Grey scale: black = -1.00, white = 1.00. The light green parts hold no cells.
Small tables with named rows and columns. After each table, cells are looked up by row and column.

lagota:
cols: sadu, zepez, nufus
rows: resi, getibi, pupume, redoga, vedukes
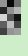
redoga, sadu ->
-0.25
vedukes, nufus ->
0.24
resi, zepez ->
-0.94
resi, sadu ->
0.16
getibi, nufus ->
0.42
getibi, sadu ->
-0.70
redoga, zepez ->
0.48
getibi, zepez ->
0.14
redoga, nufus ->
-0.46
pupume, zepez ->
-0.36
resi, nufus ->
-0.14
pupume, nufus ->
-0.85
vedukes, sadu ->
-0.48
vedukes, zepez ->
0.16
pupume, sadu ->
0.67

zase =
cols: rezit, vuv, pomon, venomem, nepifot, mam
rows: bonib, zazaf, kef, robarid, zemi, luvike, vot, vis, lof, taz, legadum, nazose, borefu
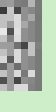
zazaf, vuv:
0.55
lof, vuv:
-0.29
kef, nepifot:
0.32
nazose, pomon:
-0.45
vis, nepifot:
0.52
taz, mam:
-0.04
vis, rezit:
0.51
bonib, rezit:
0.20
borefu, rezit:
0.51
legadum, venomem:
-0.05
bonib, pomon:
-0.01
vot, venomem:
-0.46
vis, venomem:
0.13
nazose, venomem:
0.13
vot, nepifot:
0.52

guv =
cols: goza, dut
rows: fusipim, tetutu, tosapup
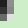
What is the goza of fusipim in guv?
-0.76
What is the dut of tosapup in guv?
0.76
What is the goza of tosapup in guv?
-0.17
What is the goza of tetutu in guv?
-0.60
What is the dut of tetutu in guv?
0.06
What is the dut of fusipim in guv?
0.12

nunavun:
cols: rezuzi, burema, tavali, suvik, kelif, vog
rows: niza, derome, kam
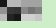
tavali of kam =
-0.82
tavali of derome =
-0.59
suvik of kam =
0.63
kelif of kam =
0.63
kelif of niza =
0.28
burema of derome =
-0.56
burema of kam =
-0.72
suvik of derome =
0.07
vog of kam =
0.55
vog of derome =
0.01
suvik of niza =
0.29
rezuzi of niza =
-0.82
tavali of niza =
0.45
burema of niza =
0.46
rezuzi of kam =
0.47
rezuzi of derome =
0.15
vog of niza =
0.28
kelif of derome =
-0.09
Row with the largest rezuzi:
kam

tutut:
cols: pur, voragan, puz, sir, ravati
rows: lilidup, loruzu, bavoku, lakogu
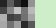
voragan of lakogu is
-0.11
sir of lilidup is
-0.88
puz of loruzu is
0.53
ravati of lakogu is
-0.30
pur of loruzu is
-0.45
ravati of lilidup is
0.15
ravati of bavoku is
0.29
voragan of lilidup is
-0.27
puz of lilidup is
-0.64
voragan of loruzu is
0.04
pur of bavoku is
0.39
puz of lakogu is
0.23
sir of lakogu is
-0.68

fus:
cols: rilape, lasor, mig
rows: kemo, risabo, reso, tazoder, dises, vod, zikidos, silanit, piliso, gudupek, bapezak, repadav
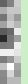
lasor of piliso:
0.18
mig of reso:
0.21
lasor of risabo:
0.56
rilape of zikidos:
-0.07
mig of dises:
0.84
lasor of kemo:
0.03
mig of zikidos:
0.86
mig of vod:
0.25
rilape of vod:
-0.68
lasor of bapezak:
0.68
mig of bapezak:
0.21
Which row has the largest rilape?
silanit

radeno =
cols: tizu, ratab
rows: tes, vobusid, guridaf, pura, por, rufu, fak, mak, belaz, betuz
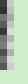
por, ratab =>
0.72
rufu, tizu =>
-0.10
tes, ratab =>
0.57
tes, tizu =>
-0.50
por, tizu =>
-0.55
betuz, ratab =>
0.60
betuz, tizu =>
-0.30
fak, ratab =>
0.66
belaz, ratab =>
0.70
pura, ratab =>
0.54
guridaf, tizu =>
-0.08
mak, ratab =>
0.38
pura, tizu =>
-0.28
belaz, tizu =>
-0.10
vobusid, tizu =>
-0.61

